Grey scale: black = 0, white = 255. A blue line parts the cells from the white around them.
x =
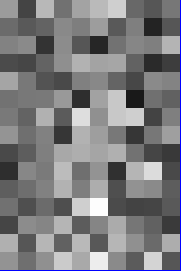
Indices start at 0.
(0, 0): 155
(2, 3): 140
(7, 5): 158
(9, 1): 135
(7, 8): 119
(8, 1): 93
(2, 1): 138
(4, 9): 131
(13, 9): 173
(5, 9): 97
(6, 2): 177
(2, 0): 130
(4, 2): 83
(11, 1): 79
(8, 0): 73
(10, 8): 138
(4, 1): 120
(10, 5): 173
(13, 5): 88
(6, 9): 127
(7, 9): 159
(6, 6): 200
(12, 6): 171
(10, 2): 129
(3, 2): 99
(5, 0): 114
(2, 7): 134
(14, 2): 144
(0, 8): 86
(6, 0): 121
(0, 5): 186
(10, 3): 178
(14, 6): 138
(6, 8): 67
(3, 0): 75
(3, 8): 42
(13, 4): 185

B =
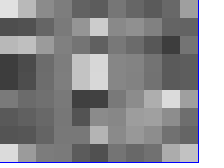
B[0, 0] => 225
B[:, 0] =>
[225, 78, 184, 61, 61, 122, 89, 84, 219]
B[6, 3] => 119
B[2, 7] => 107
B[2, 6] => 120
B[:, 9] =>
[104, 100, 61, 90, 90, 219, 141, 113, 172]
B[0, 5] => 92
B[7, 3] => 120
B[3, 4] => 195
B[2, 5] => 96
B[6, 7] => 157
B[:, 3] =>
[125, 122, 128, 125, 126, 121, 119, 120, 122]
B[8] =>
[219, 155, 124, 122, 91, 80, 116, 104, 113, 172, 194]
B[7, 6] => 138
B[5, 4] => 64
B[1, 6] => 137
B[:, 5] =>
[92, 204, 96, 215, 216, 65, 139, 180, 80]
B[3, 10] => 93
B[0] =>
[225, 185, 139, 125, 98, 92, 118, 102, 90, 104, 159]
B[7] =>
[84, 86, 100, 120, 120, 180, 138, 152, 141, 113, 101]
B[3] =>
[61, 75, 108, 125, 195, 215, 134, 131, 115, 90, 93]
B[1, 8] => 129
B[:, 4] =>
[98, 149, 116, 195, 195, 64, 83, 120, 91]

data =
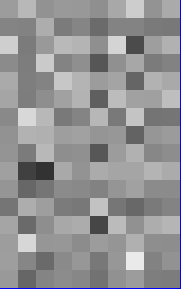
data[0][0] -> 156
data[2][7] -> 75
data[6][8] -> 116
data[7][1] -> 178
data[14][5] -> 120
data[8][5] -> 87
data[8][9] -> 141
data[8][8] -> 135
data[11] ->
[117, 173, 158, 123, 120, 194, 118, 104, 122, 131]
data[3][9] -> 130
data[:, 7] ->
[205, 131, 75, 167, 101, 161, 196, 99, 177, 165, 161, 104, 145, 176, 234, 156]
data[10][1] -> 103
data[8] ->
[148, 123, 184, 142, 144, 87, 156, 177, 135, 141]
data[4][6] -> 164
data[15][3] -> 140
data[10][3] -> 139
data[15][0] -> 153
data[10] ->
[149, 103, 117, 139, 137, 130, 149, 161, 139, 139]
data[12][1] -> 106
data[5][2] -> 142
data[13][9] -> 141
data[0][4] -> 152
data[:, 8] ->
[147, 122, 158, 123, 178, 160, 116, 150, 135, 180, 139, 122, 173, 142, 130, 126]
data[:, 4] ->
[152, 133, 180, 143, 180, 179, 132, 161, 144, 147, 137, 120, 172, 140, 151, 135]
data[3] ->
[139, 125, 202, 131, 143, 86, 144, 167, 123, 130]
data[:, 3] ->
[153, 123, 185, 131, 199, 161, 121, 158, 142, 169, 139, 123, 168, 151, 138, 140]
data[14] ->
[158, 134, 106, 138, 151, 120, 151, 234, 130, 146]
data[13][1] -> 215
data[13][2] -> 150

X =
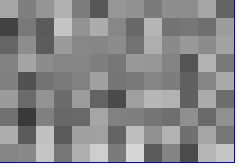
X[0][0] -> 166
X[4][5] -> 160
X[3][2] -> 140
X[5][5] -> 99
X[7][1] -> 91
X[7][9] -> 178
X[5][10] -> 97
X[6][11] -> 106
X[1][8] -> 181
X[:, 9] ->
[142, 115, 138, 131, 125, 178, 111, 178, 132]
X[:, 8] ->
[123, 181, 174, 150, 133, 183, 117, 144, 91]
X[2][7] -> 114
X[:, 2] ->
[149, 90, 92, 140, 115, 147, 128, 192, 197]
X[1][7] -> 104
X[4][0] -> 128
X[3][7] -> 153
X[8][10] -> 75
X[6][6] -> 129
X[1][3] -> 196
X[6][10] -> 143
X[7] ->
[173, 91, 192, 91, 159, 161, 100, 190, 144, 178, 112, 165, 118]
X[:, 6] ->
[150, 135, 140, 119, 117, 74, 129, 100, 123]
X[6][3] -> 104
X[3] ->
[130, 164, 140, 133, 134, 127, 119, 153, 150, 131, 84, 178, 121]
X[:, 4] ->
[125, 147, 135, 134, 129, 156, 105, 159, 175]
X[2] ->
[101, 141, 92, 155, 135, 134, 140, 114, 174, 138, 153, 140, 162]
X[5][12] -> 110
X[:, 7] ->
[145, 104, 114, 153, 121, 159, 127, 190, 215]
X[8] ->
[133, 136, 197, 118, 175, 206, 123, 215, 91, 132, 75, 183, 197]

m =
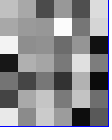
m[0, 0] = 192
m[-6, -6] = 168
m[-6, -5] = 154
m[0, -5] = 168
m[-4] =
[23, 176, 165, 121, 224, 125]
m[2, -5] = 142
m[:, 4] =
[79, 118, 149, 224, 178, 195, 13]
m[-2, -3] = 122
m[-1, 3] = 156
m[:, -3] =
[152, 252, 108, 121, 50, 122, 156]
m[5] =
[68, 169, 197, 122, 195, 110]

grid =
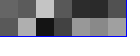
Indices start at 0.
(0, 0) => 101
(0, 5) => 42
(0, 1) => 91
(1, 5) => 137
